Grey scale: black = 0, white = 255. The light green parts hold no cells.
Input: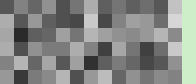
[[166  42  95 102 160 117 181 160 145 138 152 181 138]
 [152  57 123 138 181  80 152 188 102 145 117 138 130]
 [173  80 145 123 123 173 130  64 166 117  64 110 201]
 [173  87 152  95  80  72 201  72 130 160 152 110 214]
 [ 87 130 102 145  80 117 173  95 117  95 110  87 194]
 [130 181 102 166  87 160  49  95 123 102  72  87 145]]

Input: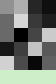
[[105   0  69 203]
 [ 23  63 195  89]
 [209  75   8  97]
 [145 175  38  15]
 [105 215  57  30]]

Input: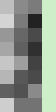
[[ 96  82 138]
 [182  88  74]
 [166  96  48]
 [151 103  74]
 [206 115 115]
 [212 123  34]
 [190 138 123]
 [198 158  66]]

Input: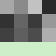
[[ 64  95  76 174]
 [ 50 101  58 152]
 [167 138 194  42]]

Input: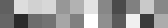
[[102  43 108 115 166 128 255 143  90 240  59 172]
 [ 96 221 209 215 151 178 227 135  74 128 201 135]]

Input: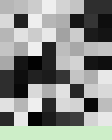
[[ 46   8 217 174 225  39 204 217]
 [ 46  14  33  27  53 196 174 232]
 [168  20   2  33 196 211  20  14]
 [217  33 239 182 174  20  53  14]
 [196 168 239  33 189 168 189 196]
 [225 182 239  39 217 211   8 189]
 [182 189 204 239 211 196  46  46]
 [182 225 204 232 162 204  27  20]
 [ 39 232   2  27  53  61 211 232]]

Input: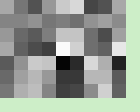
[[168  97  76  63 250 208 111  97 231]
 [152 105  90 126 196 196 111  76 160]
 [168 118  82 152 202 216  70  82 168]
 [132 132 146 118 126 111 146 160 139]
 [ 90 146 202 196   5  42 216 175  34]
 [105 160 183 152  56  56 183 183  90]
 [118 175 189 132  63  70 139 208  97]]

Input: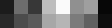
[[ 41  76  90 167 181 123  97  14]
 [ 28 109  55 189 250 144 159   7]]
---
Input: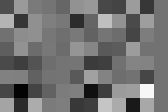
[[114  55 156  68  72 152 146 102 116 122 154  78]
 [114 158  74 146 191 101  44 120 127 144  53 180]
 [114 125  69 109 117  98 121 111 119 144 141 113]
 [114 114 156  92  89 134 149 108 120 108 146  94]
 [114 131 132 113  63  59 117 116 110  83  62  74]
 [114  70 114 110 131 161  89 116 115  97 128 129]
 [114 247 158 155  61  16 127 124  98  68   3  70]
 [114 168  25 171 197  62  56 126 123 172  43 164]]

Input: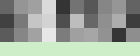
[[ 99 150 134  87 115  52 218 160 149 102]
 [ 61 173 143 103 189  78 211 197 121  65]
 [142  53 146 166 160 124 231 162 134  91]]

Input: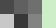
[[111  96  73]
 [131  56 200]]

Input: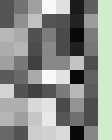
[[ 95  27 223 248 159 115  84]
 [156  35  80  84 193 144  84]
 [124   9  74 124  81 170 183]
 [118  31  74 136  76 181 172]
 [ 78 195 136 135  64 121 160]
 [ 98   9 226 248 169 105  91]
 [ 92 184 123  84  64  83 211]
 [ 76 147  74 226 216 174 174]
 [ 76 112  86 232 198 158 181]
 [134   9 217 208 205  83 104]]

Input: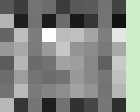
[[ 67 115  91  88  60 109 116  61  87]
 [ 18 116  54  25 109  29 114  31 180]
 [229 126 164 191 188 254 125 190 101]
 [168 122 139 147 198 154 123 168 152]
 [201  96 135 158 161 115 107 182  92]
 [192 118 135 152 115 109 116 157 109]
 [181 116 147 162 141 132 123 186 114]
 [ 47 119  71  49 114  30 117  54 184]]

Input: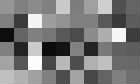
[[100  81 207 159 125 201 128 139 128 149]
 [ 93  57  89 128 128 146 157 244  59 128]
 [ 60 246 173 139  75  89 119 128 100  13]
 [ 93  97 121  36 129  19  12 203  36 128]
 [104 105 192 176  78 185  71 252  86 163]
 [111 128  99  71 163  77 128 160 177 191]]
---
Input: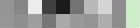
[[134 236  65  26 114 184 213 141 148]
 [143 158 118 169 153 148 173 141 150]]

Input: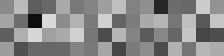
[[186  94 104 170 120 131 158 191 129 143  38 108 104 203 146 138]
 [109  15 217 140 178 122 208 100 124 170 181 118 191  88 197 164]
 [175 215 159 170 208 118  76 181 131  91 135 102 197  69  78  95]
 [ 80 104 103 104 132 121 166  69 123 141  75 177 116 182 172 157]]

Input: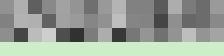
[[175  95 137 162 148 111 153 180 129 129  91 173 123 108 154 146]
 [178 176  98 161 154 134 145 190 133 131  69 143 103 108 137 129]
 [ 69 188 206  78  49 124 173  56 119 149 113 147 190 148 164 142]]

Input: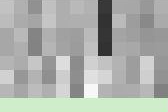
[[176 145 192 174 185 178  56 168 167 152 176 194]
 [171 165 197 174 175 175  50 186 157 137 170 188]
 [185 132 176 161 158 186  53 164 159 149 152 167]
 [175 131 181 163 156 192  50 170 168 154 155 167]
 [172 198 149 221 140 208 194 179 157 210 151 180]
 [151 179 143 205 142 223 213 177 157 207 146 209]
 [166 188 175 213 132 247 179 171 172 183 129 182]]

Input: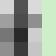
[[ 82 218 213]
 [ 76 143 159]
 [ 41 206 118]
 [ 59 197 143]]

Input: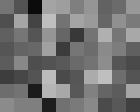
[[ 83  11 164 158 127 149  98 107 152 117]
 [165  68 191 115 164 154 102 144 122  79]
 [118  85 149 102  56 116 176 118 168  96]
 [100 104 161  60 118 108 138 125  96  85]
 [136  78  83  89 106 115 141  85  74  92]
 [ 71  84 188  74  86 171 191 110  84  61]
 [115  27 181 168  88 129 101  92 166 109]
 [127 127  30 113 122 137  75  88  64 139]]
